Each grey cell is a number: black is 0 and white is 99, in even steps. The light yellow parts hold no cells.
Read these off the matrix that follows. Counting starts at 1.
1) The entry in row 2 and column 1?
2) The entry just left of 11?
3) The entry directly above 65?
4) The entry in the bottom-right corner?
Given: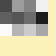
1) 37
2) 42
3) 11
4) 65

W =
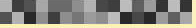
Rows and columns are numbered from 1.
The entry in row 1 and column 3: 32
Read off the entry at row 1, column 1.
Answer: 69
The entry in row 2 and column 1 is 32
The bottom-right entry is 65
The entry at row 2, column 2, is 69
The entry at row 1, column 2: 24

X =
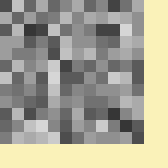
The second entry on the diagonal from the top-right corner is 66
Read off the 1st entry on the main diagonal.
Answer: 30
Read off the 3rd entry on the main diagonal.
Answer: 21
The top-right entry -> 66
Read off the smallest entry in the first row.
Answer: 26
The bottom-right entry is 30
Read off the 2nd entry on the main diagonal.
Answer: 40
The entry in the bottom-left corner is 48
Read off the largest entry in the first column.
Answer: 75
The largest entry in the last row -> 79

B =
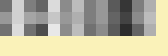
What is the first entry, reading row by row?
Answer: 44
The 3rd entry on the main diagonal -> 44
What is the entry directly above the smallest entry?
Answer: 26
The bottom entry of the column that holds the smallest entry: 17
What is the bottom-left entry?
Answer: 44
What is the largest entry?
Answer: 90
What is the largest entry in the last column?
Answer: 73
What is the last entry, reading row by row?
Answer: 68
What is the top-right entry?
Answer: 68
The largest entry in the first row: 85
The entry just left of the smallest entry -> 35
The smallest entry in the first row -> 21

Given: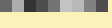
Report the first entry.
40
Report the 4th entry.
30
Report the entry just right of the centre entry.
76

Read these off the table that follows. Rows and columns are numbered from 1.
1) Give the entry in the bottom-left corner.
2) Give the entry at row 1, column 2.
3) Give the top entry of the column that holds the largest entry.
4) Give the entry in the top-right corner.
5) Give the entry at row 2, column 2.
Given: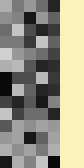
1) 9
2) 47
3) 68
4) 14
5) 51
